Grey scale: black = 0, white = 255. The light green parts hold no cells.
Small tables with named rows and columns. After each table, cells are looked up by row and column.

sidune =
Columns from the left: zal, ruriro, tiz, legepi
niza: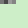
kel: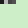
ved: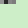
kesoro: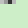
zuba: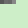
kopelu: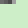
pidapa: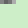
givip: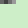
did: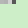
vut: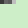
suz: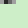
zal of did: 182
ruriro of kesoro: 153
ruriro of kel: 185
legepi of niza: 131
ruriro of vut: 102
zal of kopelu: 108
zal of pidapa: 133
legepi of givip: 153
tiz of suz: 106
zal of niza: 119
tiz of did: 210
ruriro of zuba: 108
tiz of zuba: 104
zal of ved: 150
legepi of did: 87
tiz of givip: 113
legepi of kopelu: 159
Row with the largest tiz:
did

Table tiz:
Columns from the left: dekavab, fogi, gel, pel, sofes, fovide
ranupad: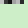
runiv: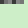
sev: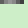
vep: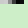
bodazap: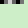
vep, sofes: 3
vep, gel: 144
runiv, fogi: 115
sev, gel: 151
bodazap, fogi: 111
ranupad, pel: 161
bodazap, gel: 211
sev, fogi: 133
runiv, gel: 137
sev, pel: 135
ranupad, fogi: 57
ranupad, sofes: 186
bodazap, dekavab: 2
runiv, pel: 57
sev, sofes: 95
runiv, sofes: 134
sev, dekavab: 95

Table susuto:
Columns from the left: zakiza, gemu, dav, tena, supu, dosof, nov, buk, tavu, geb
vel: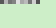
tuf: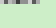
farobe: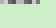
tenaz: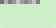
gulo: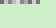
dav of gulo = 137
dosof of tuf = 145
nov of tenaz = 137
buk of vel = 117
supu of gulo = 219
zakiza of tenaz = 116
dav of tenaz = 125
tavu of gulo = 206
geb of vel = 82
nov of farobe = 108
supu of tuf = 63
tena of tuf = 159

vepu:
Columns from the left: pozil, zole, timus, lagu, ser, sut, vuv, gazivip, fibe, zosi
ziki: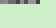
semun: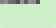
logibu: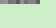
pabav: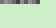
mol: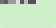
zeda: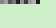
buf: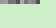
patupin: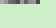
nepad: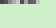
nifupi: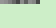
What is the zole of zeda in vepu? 159
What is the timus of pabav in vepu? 131
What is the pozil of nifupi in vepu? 149
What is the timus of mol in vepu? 154
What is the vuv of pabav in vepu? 94
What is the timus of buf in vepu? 115
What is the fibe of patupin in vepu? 148
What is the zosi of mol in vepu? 226
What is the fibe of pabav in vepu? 122
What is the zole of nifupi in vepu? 142
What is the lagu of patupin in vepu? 100
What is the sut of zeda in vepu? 146
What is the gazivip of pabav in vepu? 147

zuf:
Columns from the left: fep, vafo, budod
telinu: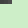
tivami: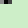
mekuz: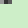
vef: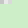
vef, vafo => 233
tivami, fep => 143
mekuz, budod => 92
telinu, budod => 77
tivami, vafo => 4
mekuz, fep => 155
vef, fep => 198
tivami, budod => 68
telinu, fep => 65
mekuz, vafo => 52
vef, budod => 217
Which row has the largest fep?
vef

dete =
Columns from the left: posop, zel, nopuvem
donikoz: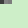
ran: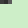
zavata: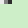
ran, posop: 61
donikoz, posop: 61
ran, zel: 48
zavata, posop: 235
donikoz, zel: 133
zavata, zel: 128
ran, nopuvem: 91
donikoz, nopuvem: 125
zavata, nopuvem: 44

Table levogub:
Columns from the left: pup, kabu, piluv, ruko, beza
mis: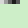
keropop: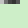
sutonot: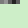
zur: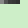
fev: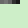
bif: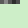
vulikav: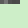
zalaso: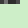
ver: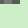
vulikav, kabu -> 118
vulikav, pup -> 91
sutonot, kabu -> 150
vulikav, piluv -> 80
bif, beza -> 76
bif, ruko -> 45
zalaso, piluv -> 44
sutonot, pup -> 123
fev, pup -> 105
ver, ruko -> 90
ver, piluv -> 120
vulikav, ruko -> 73
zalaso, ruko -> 45
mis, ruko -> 28
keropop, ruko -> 51

